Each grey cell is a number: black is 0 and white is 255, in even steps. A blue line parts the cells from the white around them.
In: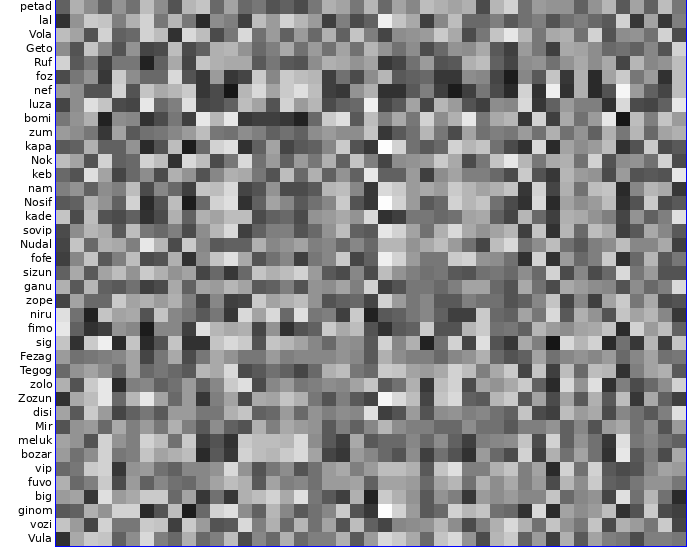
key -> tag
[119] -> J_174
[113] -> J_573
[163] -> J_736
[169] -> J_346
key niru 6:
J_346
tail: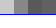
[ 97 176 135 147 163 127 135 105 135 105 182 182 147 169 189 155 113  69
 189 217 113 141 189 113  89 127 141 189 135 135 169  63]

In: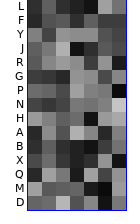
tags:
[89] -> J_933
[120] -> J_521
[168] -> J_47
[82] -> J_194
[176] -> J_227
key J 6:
J_933
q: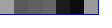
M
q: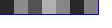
A
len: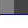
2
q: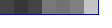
N

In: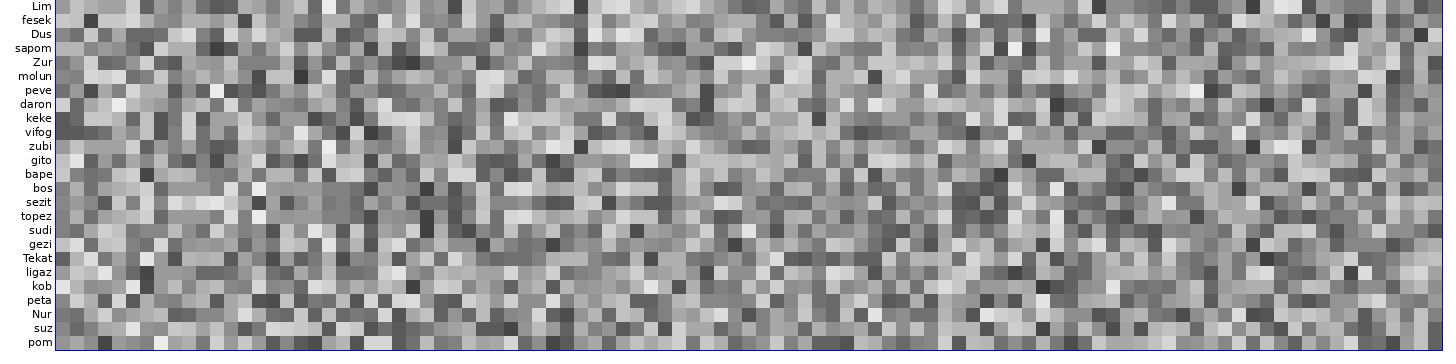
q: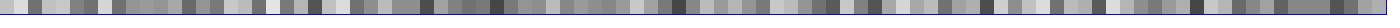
gezi
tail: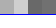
[129 168 187 193]
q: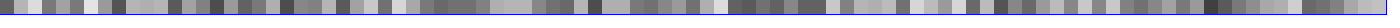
Tekat
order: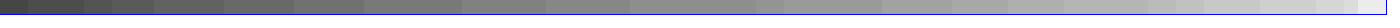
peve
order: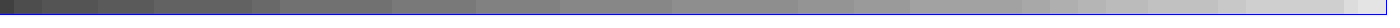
vifog
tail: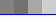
[193 121 135 135 187 142 113 207 154 129 142  84 193 142 228 181  90 200
  98 162 148 207  64 175  98  77 135 113 193 121 154 193 113 135 105 207
 175  77 162 154 135 154 207 113 162 228 135  84 162 113 162 135 142 162
 121  98  90 148  98 162 105 148 113 142 200 181 168 220 129  90 162  98
 121  98  84 135 129 142 135 113 193 129  98 187 187 207 121  84 129 148
 207 142 142 121  90]
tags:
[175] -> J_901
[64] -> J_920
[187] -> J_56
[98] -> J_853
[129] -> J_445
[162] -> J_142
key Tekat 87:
J_920

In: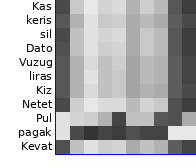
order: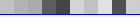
Kevat
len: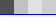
4
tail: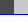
[232 212 218 178 206 186  87  60]
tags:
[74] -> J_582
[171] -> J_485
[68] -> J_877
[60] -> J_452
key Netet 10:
J_452
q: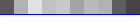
liras

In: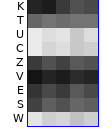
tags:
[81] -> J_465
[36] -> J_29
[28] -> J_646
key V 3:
J_646
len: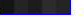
5
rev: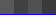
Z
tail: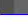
[95]
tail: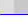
[207]

